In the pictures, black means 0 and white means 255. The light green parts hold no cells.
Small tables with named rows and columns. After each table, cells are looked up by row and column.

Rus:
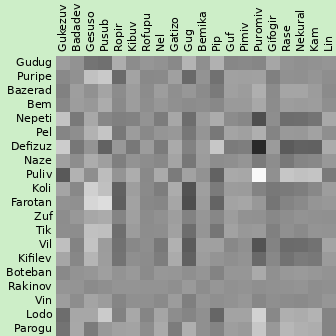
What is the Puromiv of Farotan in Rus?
152
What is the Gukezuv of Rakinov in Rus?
149
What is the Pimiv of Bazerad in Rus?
156
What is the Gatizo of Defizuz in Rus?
170
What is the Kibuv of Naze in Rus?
147
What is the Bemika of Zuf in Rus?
150
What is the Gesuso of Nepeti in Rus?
168

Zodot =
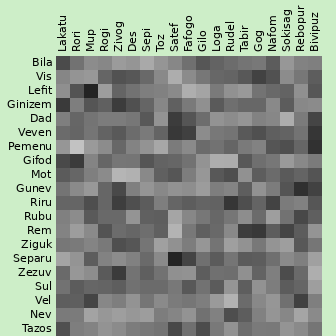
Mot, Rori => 102
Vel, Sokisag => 112
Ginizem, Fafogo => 122
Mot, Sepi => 137
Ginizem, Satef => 96
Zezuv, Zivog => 59
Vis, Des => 87
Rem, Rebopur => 92
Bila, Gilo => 86
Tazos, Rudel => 146
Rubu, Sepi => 96
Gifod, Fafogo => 114

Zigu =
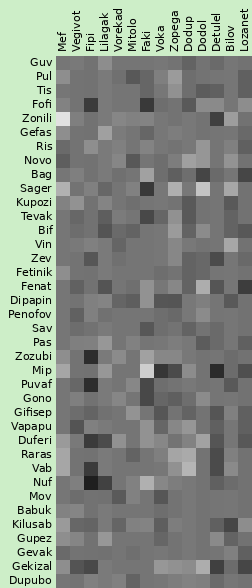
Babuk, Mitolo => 117
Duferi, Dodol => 162
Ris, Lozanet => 96
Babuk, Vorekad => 117
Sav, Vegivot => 109
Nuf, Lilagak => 65
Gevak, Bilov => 128
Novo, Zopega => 125
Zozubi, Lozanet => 114
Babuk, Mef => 130
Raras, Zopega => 165
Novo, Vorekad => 134
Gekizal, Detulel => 64
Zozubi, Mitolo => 117
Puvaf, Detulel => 117
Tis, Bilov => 118
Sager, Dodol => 196
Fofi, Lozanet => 141
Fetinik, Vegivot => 115
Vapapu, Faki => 146

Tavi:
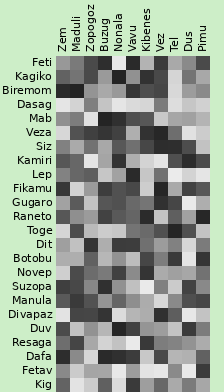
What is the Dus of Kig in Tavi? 123
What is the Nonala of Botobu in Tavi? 146
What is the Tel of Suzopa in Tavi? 203
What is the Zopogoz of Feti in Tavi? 74
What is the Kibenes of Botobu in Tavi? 70
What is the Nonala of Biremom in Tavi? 153
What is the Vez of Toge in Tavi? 80
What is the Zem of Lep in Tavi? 130
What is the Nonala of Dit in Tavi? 60
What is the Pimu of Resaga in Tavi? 172
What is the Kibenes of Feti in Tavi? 179
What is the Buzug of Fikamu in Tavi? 61
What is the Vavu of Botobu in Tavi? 189
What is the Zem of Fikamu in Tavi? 55
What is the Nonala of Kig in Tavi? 219
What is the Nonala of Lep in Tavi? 162
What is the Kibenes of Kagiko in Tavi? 50
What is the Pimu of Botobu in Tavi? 53
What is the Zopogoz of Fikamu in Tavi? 155

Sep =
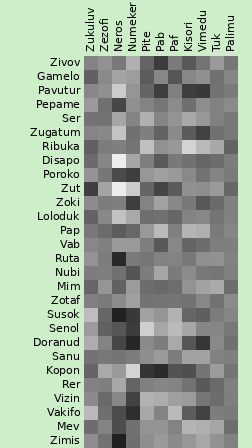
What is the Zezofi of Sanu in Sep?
120
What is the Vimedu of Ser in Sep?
152
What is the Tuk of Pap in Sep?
122
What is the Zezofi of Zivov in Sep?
145
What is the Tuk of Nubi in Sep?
118
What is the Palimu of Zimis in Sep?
129
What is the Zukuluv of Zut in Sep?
63
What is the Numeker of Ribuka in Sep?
116
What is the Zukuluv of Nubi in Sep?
125
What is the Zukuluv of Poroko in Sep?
148
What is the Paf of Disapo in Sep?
121
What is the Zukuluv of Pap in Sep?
120

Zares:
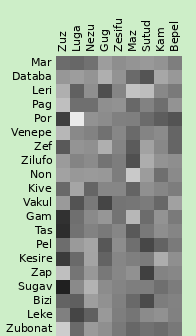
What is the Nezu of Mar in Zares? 113
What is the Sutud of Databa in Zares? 84
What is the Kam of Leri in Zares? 136
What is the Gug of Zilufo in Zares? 115
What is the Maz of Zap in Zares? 145
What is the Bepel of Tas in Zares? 133
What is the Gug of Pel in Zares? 87
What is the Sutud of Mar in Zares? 153
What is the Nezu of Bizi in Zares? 158
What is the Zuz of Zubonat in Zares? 205
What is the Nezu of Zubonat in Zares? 154
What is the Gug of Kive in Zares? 134
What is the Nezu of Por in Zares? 146
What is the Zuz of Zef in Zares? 89
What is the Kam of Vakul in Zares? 103
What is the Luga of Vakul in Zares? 83
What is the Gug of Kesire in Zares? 99
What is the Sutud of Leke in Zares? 139
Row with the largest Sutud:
Leri

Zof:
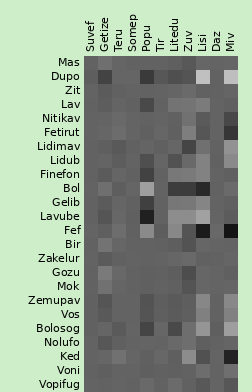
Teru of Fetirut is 108
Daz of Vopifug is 100
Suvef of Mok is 98
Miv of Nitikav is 72
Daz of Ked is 100
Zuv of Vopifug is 97
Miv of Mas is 101
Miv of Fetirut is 54
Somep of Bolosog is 100
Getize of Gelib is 91
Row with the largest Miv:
Dupo

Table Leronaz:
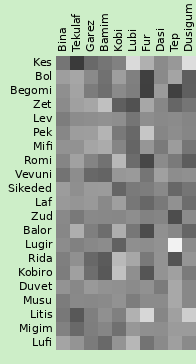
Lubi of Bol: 128
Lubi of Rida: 167
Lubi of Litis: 177
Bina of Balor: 135
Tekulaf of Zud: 121
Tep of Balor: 135
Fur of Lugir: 141
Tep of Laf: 145
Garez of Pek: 158
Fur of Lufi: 115
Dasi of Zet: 135
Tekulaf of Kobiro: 160
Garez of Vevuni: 104
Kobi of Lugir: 97
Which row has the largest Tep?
Lugir

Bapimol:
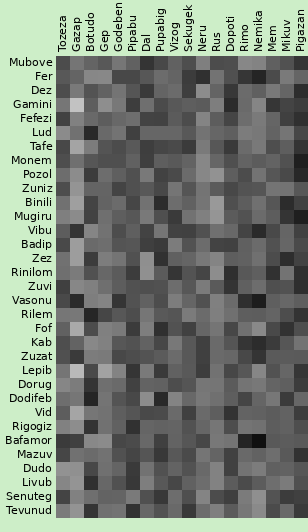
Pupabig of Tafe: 70
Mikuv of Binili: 44
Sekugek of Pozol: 107
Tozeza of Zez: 113
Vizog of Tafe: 74
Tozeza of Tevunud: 123
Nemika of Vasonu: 29
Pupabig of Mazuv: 56
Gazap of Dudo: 144
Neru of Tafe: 122
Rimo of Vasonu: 47
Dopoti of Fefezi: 69
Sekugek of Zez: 101
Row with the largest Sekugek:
Rilem

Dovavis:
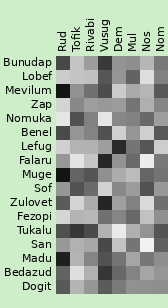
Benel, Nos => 207
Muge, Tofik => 100
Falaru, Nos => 236
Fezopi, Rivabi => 184
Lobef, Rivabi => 192
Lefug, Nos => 86
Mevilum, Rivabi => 113
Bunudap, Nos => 182
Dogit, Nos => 144
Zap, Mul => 116
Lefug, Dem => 42
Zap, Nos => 175
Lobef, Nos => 222
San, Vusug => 73
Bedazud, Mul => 131
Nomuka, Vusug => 229
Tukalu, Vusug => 178
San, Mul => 117

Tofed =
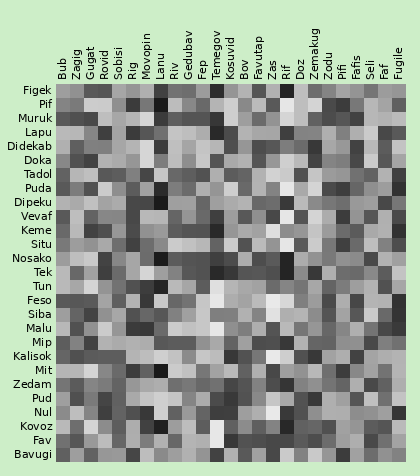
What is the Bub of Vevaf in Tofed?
89
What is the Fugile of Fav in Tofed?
163
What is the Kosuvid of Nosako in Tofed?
76
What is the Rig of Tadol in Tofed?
128
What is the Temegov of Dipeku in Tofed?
159
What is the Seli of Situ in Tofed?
190
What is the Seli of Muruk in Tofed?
183

